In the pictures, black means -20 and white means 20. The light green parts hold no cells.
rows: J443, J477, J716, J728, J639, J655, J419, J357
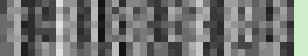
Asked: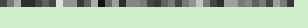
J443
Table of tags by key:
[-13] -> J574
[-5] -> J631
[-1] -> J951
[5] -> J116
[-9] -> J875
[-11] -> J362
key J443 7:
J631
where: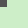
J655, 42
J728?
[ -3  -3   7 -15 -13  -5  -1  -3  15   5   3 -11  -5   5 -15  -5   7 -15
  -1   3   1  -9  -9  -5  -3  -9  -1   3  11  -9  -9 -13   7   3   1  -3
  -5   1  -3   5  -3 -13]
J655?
[ -5   3   5  -3 -13  -3 -13  -9   9  -1   7 -11 -11   9 -17  -1  -3  -1
   5  -5  -1   3 -13 -11   7   1  -3  -3   5   5 -11  -9   1   7  -9   9
  -5  -3 -15  -1   5  -7]

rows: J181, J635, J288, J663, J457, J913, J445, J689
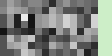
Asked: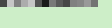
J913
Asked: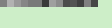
J635
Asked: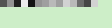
J288
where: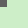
J181, 14
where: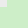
J288, 4
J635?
[  1   7   5   3  -3  -1 -11   7   1  -7  -7 -11  -3 -11]

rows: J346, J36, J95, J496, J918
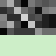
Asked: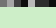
J496
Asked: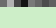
J346

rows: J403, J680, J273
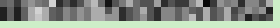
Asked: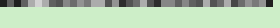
J680
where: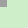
J403, 23
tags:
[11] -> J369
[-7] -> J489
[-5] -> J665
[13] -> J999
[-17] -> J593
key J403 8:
J999
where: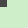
J680, 34
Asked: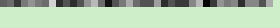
J403
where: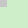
J273, 6

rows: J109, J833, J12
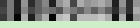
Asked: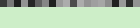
J109
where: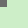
J833, 8
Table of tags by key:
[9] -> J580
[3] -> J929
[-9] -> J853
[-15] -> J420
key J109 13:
J929
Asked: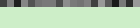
J833
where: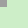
J109, 14
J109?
[-11  -1 -15   3 -13  -5   1 -15   3   7  -9   7   3   5   7   3 -15   3
 -13   3]

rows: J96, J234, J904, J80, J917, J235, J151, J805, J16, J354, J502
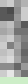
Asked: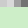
J16
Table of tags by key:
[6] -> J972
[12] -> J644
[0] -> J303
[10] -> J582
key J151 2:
J303
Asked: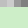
J235
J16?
[12 14  6 -2]
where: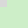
J16, 2
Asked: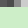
J234

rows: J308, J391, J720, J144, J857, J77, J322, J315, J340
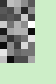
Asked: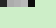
J857
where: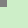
J77, 1
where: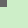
J315, 3
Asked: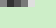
J77
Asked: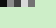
J322
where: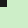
J857, 1
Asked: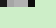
J857

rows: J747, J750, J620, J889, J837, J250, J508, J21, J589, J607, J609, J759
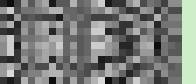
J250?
[  4  12  -8  -2  -2   0   2   8   8  -4  -4  -6  -4   2   0   8  -2  -6
 -12 -10   4   2 -12   0  -8  -8]
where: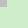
J889, 15

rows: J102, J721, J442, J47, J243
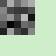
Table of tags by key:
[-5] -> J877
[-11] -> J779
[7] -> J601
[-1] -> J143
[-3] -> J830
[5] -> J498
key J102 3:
J830
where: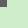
J47, 5

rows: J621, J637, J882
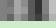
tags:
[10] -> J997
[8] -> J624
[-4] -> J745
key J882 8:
J624
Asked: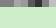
J637
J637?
[  0   0   6   4  -6 -12   0  10]
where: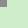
J621, 4
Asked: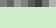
J882

